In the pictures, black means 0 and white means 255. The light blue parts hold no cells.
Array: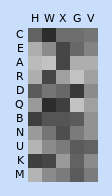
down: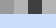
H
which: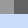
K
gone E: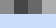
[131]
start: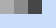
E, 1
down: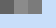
V

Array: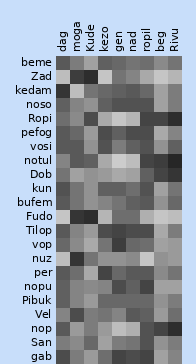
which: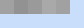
Dob
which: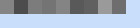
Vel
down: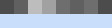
nad
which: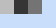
nuz
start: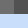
kun, 6

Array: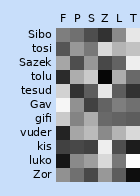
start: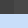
kis, 1
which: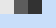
tesud
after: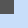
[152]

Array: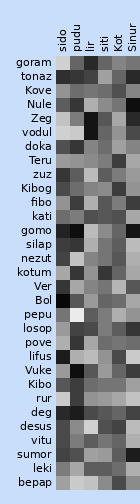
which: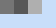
nezut
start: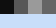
Vuke, 2
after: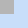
[87]
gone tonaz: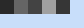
[47]
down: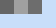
siti

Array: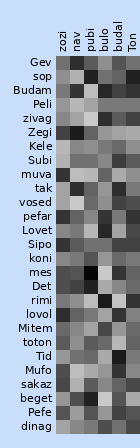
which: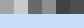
vosed
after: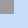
[84]
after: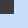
[91]

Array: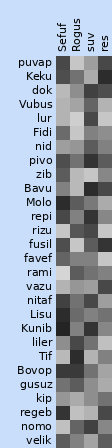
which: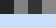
Kunib
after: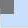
[171]
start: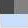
repi, 1
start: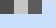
fusil, 1
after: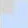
[92]
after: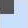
[72]
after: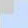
[72]

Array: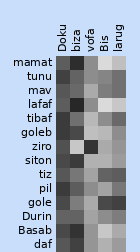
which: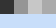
Basab
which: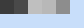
goleb
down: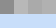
Bis
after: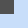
[199]
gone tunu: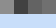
[133]

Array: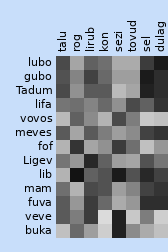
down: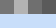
talu
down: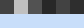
sel
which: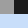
gubo

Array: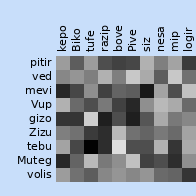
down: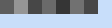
Biko
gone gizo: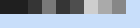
[86]

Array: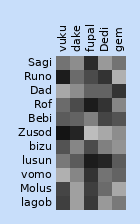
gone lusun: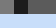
[36]
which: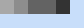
Dad
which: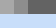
Dad
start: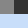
vomo, 2
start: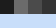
Runo, 1
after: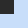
[153]

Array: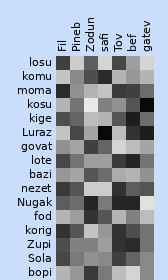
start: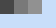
Sola, 1
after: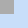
[180]
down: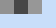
Fil

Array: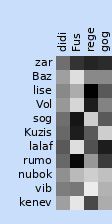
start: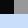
rumo, 2
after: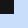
[206]
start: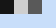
sog, 2
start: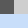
Kuzis, 3
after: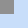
[186]

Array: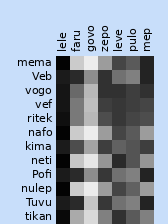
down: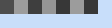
zepo
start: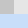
neti, 2

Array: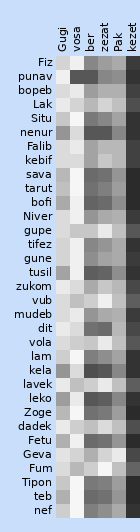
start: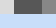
nenur, 2
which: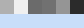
Fetu
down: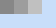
Pak
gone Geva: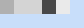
[227]

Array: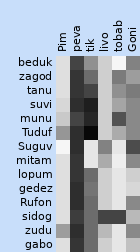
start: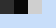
Tuduf, 2
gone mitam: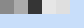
[238]
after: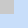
[68]
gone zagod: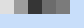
[207]

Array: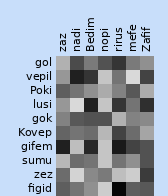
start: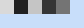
lusi, 2
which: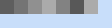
Poki
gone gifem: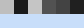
[40]
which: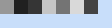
vepil
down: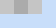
nopi
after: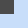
[122]
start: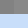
gok, 6

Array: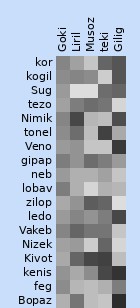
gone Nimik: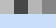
[77]
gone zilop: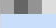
[93]

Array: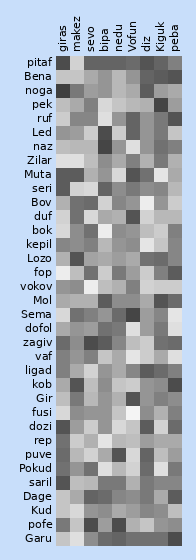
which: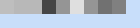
naz
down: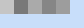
makez
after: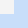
[141]
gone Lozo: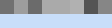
[163]

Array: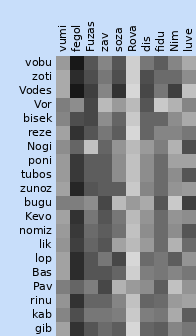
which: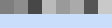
bugu
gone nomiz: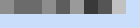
[113]
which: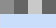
bisek
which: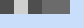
zoti

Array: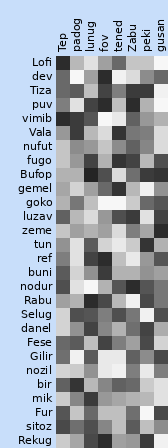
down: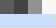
lunug
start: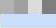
zeme, 3
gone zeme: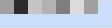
[166]
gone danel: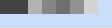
[172]
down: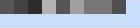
gusan
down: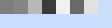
peki

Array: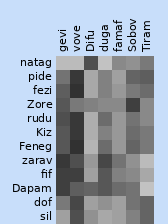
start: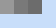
fezi, 5
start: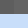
Dapam, 2
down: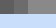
Tiram
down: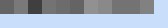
Sobov

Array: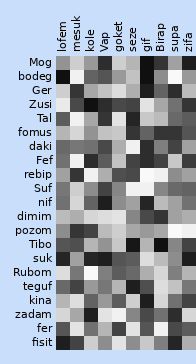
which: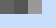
bodeg
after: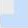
[73]
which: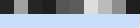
suk
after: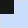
[181]
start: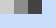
Suf, 2
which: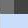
kina

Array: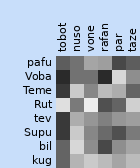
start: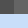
Rut, 4
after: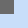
[80]

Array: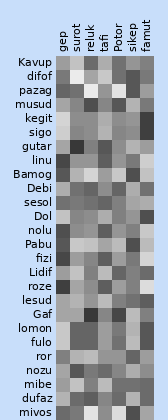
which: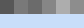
nozu
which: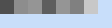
nolu

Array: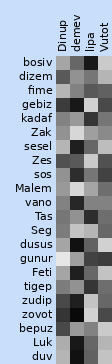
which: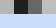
sesel
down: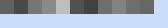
Vutot
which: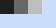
sesel
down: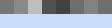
Vutot
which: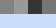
kadaf
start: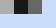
Luk, 1
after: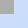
[24]

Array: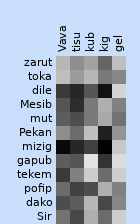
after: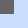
[191]
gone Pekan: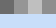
[31]
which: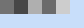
Sir

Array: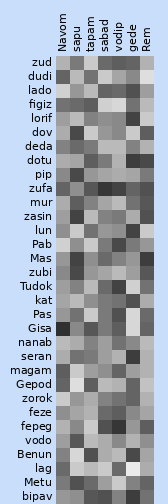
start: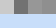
lun, 2
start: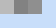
lorif, 2
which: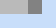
deda
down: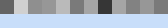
sabad
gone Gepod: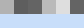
[194]

